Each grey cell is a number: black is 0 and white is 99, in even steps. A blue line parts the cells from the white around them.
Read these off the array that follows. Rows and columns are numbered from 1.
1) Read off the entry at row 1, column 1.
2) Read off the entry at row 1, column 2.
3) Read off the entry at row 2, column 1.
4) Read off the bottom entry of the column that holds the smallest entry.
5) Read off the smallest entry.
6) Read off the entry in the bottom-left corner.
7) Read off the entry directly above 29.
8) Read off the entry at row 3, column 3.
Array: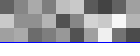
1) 38
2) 52
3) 78
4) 93
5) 26
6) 62
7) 70
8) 42

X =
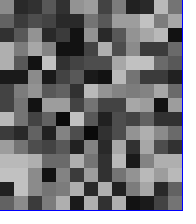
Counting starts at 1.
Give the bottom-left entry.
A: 38
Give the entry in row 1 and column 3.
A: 19
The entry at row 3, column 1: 19
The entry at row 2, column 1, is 38
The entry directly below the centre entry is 34
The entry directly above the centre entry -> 72
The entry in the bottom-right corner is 45
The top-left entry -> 54
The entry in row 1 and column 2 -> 16
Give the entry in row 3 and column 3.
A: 57
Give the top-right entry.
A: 45
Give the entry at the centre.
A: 45

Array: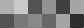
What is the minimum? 18
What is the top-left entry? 68
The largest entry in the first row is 78
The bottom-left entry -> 32

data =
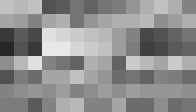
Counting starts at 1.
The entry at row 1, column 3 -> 75
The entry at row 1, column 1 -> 75
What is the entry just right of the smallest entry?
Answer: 32
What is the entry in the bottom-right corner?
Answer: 45
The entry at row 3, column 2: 35
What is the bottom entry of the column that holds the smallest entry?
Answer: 48
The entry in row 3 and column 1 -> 22
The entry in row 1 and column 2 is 72
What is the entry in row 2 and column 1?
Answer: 64
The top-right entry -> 51
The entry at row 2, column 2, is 61
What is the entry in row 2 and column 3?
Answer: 51

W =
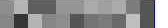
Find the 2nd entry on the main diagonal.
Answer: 21
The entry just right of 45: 48
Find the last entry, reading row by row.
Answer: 33
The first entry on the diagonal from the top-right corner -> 33
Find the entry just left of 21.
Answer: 52
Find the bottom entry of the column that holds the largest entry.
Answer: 74
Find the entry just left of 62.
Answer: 66

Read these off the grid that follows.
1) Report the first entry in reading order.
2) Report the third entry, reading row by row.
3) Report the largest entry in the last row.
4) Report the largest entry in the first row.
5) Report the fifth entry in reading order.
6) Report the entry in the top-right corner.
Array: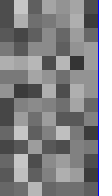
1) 30
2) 37
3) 71
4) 77
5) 57
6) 30

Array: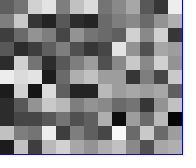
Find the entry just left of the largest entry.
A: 27
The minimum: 2
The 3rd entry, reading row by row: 81
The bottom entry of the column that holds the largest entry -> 75
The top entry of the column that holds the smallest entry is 92
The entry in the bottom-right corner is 68
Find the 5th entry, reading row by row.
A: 49
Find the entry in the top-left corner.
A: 37
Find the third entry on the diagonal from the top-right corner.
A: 53
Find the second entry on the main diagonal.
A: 78
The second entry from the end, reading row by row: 65
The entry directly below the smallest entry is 61
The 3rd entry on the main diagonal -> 57
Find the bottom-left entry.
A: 11
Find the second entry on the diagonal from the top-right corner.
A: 57
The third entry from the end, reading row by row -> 31
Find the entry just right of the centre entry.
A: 61
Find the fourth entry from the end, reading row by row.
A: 53
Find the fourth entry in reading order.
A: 88
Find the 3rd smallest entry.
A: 8
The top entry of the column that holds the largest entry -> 53
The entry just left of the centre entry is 68
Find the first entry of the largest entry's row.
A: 75

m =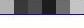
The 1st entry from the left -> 69
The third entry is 30
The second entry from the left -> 22

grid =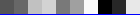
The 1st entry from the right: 90
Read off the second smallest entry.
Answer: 15
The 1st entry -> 33

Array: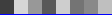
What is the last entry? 74
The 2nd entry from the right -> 53
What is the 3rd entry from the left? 59
